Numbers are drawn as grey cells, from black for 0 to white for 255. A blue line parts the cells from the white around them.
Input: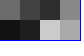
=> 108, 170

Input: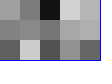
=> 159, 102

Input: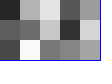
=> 38, 164

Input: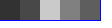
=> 50, 94

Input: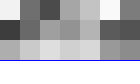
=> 242, 140

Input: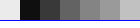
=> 235, 193

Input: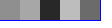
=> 143, 107
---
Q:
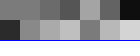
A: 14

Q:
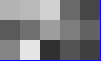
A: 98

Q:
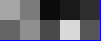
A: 46

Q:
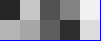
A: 241

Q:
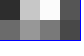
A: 85

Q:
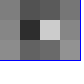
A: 134

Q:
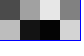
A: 129

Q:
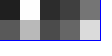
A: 117

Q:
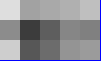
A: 128
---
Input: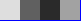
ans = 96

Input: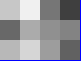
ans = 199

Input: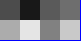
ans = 172

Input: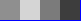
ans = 123

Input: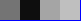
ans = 116

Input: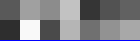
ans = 181

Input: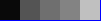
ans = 111

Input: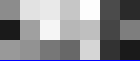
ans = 233
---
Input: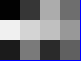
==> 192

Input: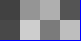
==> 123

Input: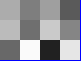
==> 202

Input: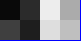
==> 222

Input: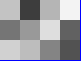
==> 222

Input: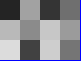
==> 199

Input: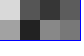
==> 136
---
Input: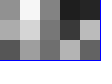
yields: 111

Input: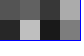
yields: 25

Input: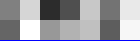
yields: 152

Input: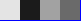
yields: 162

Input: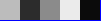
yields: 139

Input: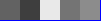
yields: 233
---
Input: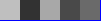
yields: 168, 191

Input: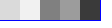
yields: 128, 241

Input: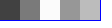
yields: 251, 251

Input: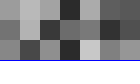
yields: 108, 200

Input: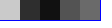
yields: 17, 202

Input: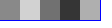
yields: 113, 210

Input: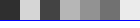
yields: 182, 235
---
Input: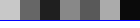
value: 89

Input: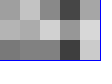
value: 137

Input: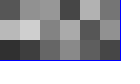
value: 70

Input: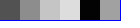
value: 221

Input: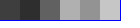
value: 176

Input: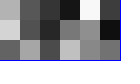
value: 21

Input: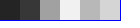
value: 241

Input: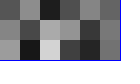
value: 79

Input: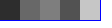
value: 126

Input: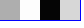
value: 253
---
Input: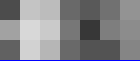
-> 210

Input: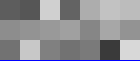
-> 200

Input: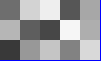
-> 152

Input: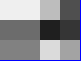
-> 129

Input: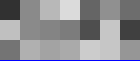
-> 176

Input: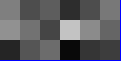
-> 85
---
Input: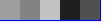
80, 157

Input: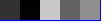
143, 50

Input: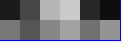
14, 119

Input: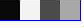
168, 8

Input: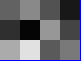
24, 171

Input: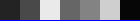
6, 35

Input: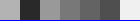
240, 179

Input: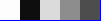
77, 253
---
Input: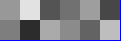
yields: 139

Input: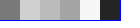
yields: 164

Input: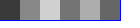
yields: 116

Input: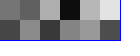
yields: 132

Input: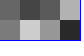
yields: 205

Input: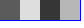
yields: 222
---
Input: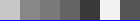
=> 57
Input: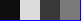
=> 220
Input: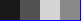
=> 82
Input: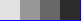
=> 151
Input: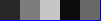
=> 198
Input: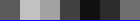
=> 16
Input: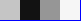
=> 18
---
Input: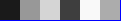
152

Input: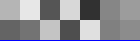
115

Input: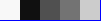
16

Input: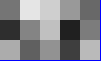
96

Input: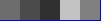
75

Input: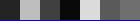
190

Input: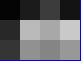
145

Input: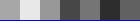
232
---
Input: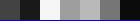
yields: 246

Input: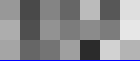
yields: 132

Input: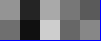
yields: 169

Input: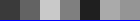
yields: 201

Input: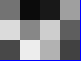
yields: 24

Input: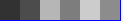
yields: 182
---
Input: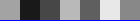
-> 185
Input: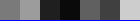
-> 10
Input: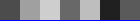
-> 104
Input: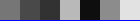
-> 185
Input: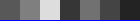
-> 54
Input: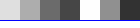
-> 70
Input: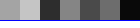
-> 133
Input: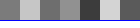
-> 145
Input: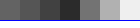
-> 43
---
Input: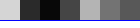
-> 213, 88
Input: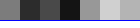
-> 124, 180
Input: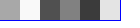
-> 168, 228
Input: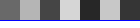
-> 105, 53
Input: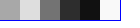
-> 168, 249
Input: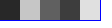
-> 40, 224
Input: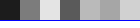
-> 28, 209
